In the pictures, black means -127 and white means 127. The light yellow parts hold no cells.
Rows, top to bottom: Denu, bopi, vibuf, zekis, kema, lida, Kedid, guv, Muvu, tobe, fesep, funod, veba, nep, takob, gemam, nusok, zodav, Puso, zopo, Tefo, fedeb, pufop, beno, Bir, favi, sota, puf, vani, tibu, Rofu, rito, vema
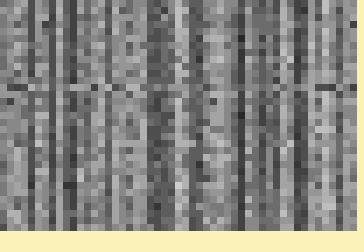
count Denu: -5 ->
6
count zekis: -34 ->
11
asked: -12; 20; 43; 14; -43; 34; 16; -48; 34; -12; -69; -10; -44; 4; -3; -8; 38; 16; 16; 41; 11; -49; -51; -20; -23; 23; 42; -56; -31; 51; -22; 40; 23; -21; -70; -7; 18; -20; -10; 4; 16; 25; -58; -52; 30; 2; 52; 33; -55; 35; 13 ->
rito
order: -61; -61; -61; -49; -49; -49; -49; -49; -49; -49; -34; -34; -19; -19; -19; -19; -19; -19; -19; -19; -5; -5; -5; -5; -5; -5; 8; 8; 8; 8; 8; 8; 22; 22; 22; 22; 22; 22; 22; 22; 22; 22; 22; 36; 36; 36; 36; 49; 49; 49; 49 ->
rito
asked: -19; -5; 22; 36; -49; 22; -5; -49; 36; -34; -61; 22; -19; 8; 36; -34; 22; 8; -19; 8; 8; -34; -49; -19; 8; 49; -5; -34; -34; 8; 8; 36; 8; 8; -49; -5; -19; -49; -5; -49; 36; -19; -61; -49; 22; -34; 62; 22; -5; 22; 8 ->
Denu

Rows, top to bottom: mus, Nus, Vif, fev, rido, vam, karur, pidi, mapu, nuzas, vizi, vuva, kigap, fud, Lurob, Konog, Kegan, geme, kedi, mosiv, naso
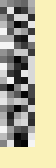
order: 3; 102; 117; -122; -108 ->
naso
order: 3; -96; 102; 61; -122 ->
mosiv
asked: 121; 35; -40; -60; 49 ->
kedi
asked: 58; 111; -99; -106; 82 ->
vuva
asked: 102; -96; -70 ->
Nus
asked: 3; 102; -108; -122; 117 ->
naso
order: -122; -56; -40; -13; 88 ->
mapu

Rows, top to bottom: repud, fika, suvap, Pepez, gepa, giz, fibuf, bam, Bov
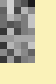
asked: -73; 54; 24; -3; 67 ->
fibuf
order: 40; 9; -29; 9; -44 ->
bam

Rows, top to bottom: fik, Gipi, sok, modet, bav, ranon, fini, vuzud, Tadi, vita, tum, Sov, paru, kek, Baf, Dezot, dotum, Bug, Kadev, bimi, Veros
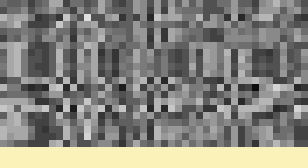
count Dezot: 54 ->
9
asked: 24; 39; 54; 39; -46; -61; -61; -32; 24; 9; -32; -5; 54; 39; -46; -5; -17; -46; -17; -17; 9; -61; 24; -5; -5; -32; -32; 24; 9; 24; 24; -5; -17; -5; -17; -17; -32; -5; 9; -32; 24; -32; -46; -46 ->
fini

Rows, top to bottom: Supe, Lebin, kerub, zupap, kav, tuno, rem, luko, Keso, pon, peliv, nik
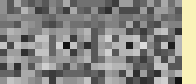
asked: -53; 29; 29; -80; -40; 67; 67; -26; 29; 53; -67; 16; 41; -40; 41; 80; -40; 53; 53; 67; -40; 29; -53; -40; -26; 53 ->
tuno
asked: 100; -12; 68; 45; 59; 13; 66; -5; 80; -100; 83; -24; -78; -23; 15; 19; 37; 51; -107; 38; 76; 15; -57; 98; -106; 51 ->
rem
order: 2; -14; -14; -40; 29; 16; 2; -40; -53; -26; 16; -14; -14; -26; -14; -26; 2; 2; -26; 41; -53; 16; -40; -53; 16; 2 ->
zupap
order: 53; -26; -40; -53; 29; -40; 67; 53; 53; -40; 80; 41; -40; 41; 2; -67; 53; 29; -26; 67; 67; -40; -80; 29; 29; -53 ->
luko

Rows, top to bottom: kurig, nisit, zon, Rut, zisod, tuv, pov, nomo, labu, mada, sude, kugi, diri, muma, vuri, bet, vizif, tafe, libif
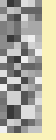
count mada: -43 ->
0
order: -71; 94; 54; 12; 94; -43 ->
vizif

